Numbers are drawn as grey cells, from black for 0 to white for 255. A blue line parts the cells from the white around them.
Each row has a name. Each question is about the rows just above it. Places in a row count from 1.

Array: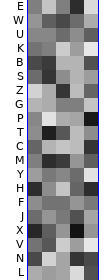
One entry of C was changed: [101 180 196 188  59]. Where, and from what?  5, [53]
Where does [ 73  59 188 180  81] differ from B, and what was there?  3, [180]
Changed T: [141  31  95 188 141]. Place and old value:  3, [87]
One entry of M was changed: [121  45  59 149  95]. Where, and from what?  1, [127]
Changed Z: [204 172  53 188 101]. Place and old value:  1, [210]
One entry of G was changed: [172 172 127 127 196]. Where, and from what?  1, [180]

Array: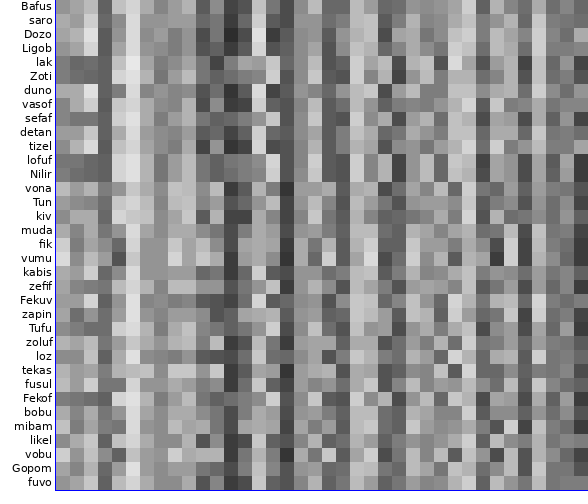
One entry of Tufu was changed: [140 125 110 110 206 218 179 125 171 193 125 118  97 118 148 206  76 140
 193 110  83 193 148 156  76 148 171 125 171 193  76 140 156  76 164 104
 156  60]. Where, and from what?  11, [133]
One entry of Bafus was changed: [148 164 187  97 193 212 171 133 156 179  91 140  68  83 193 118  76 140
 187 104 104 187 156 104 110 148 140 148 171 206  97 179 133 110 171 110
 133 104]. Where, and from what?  29, [164]
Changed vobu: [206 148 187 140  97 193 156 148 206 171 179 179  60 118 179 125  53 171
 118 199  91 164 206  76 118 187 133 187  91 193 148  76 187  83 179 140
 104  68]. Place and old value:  3, [193]
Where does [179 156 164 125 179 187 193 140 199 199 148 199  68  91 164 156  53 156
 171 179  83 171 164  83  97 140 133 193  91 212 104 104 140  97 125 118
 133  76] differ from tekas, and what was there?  13, [60]
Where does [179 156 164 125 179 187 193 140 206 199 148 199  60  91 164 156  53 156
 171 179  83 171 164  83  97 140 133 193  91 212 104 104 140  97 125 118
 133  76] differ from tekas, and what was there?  9, [199]

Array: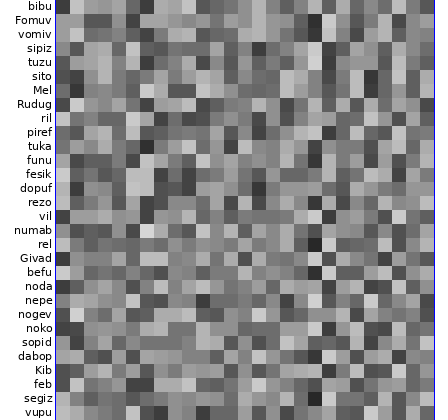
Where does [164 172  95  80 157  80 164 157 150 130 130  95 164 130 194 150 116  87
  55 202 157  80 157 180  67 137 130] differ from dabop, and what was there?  24, [172]
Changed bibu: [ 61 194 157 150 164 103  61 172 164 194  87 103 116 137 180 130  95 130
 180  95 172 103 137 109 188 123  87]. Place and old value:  14, [144]
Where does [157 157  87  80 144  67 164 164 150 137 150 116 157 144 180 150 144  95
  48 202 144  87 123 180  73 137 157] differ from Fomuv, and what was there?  4, [87]
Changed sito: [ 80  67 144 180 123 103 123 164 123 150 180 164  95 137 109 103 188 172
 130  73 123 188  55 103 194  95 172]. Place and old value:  10, [157]
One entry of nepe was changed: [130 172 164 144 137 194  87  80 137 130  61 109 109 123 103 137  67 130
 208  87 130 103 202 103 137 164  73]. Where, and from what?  18, [137]
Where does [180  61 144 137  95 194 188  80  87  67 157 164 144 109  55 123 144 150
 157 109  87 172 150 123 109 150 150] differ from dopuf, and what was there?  17, [150]

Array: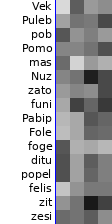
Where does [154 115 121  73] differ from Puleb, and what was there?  1, [162]
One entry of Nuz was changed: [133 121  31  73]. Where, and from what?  2, [115]
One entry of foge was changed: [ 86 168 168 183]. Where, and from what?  2, [176]
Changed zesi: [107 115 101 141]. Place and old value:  3, [93]
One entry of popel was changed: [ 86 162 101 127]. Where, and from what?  1, [80]

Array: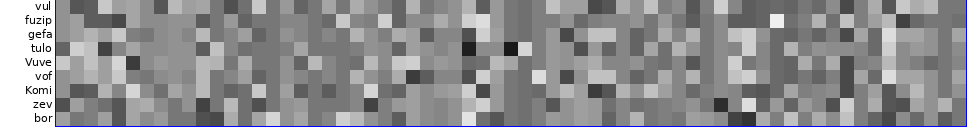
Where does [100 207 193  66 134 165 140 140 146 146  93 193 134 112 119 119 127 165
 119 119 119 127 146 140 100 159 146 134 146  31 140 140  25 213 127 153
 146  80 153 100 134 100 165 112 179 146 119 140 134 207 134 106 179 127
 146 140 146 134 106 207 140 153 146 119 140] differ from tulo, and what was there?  57, [140]
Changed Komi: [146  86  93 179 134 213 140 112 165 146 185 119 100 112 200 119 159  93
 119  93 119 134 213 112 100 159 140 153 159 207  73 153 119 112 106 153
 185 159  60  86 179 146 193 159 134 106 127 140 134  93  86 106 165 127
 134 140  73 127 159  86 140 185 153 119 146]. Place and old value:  63, [146]
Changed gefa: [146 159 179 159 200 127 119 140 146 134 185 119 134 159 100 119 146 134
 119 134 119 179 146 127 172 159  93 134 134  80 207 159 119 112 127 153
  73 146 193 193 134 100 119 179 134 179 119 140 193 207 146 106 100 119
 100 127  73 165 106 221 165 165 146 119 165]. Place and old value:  44, [172]
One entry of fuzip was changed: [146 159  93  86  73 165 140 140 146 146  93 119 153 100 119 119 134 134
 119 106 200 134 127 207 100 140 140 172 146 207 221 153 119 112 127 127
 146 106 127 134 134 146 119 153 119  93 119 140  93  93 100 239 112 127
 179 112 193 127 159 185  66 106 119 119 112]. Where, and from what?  4, [93]
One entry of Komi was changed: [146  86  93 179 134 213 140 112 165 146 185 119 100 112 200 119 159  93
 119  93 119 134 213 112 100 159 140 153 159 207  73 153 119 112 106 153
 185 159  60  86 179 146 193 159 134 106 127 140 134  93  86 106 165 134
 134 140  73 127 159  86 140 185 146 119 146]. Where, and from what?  54, [127]

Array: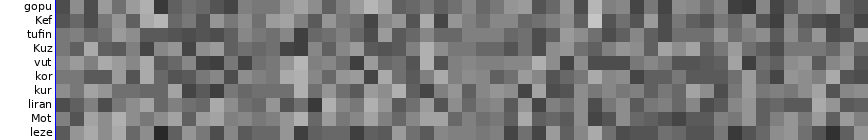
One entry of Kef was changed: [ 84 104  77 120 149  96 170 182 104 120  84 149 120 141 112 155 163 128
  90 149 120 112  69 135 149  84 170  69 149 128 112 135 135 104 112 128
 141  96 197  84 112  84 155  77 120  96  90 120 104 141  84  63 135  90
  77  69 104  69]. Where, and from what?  47, [84]
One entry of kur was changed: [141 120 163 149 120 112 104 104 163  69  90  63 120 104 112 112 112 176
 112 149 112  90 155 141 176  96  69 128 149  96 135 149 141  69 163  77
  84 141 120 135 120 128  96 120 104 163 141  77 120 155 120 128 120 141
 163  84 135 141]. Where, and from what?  5, [112]
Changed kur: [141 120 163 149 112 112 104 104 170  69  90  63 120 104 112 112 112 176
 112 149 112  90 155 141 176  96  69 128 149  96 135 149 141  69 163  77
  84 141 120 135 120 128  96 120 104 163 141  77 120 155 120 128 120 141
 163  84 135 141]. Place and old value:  9, [163]
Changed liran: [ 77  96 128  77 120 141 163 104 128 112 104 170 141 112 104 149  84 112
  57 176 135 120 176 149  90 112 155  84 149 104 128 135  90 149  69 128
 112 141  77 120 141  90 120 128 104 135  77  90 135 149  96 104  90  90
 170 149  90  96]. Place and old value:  29, [141]
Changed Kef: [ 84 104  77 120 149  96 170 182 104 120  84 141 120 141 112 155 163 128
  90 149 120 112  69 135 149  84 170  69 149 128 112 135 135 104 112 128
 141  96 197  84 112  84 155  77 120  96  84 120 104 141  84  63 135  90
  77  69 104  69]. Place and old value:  12, [149]

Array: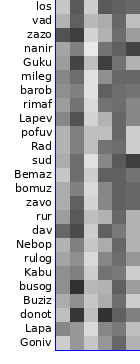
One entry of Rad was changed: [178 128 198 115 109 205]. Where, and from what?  3, [190]
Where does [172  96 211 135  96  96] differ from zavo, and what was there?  6, [103]
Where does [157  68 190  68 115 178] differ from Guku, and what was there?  4, [62]
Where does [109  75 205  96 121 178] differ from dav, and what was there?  1, [103]
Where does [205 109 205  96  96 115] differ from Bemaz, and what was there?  1, [198]

